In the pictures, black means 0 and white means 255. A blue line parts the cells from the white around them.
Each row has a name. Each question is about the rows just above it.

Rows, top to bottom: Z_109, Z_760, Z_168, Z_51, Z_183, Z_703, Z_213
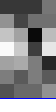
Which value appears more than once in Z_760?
[112]
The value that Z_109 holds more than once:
[55]
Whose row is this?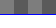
Z_703
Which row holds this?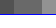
Z_213

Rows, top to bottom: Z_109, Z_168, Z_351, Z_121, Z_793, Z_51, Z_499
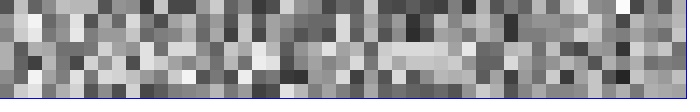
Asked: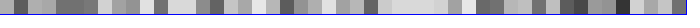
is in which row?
Z_121
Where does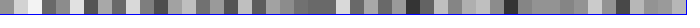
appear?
Z_168
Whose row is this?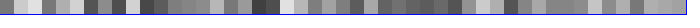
Z_499

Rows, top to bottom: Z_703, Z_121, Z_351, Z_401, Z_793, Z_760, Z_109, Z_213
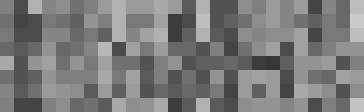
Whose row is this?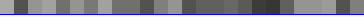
Z_793
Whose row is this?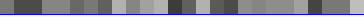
Z_351
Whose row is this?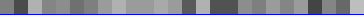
Z_703
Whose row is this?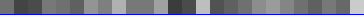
Z_121
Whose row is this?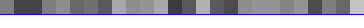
Z_213

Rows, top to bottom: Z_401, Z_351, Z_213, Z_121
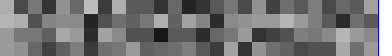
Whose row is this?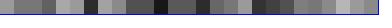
Z_213
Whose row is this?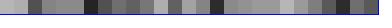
Z_351
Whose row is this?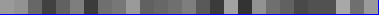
Z_121
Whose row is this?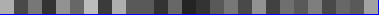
Z_401

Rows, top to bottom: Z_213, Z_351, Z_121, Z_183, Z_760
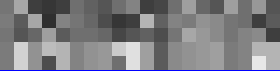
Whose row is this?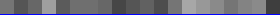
Z_121
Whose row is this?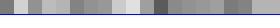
Z_183

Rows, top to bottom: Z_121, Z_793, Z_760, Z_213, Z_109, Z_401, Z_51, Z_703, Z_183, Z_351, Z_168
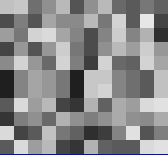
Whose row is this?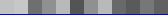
Z_121
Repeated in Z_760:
[132]
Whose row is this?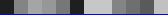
Z_401
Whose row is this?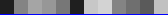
Z_51
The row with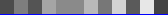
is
Z_793

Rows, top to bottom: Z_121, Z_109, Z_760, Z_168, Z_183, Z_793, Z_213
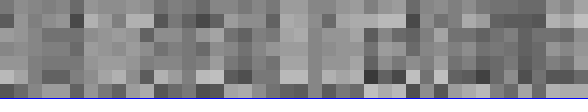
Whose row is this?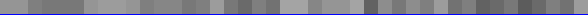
Z_183
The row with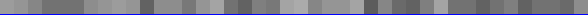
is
Z_760
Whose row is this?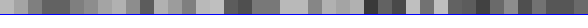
Z_793

